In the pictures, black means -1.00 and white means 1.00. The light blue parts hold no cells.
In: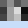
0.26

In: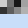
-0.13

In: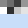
-0.15

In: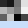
0.21

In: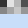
0.78

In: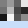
0.46

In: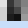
-0.67

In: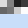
0.01
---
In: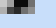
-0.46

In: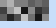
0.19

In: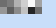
-0.26

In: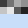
0.80

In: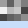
0.44

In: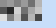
-0.69

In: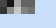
0.10

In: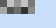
-0.36
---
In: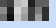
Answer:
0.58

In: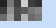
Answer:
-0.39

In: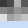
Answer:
0.39

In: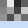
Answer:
0.37

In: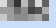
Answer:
0.10

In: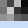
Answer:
-0.23

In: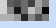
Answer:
0.18
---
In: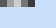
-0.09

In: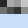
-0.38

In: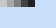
-0.02

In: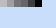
-0.20

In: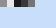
-0.09

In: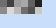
-0.36
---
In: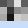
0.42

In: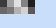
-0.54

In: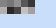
0.03

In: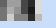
-0.09

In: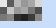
-0.29

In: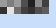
0.21
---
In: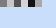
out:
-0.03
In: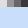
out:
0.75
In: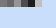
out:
-0.07
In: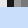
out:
0.82
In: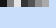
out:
-0.84
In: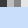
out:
-0.54
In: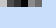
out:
0.55
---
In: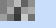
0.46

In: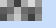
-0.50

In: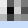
0.43

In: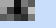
-0.87

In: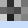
0.49

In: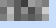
-0.28
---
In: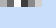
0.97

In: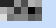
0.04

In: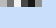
0.89

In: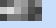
-0.04

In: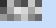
0.20

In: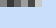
-0.19

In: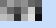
-0.65

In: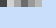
0.31
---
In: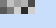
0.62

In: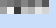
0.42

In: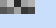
0.27

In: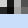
-0.94

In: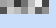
0.61

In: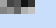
-0.21

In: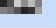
-0.71

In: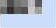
-0.39

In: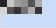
-0.10
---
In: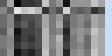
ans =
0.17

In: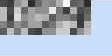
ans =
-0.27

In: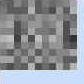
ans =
-0.05

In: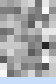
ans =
-0.13

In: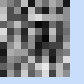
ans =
0.35
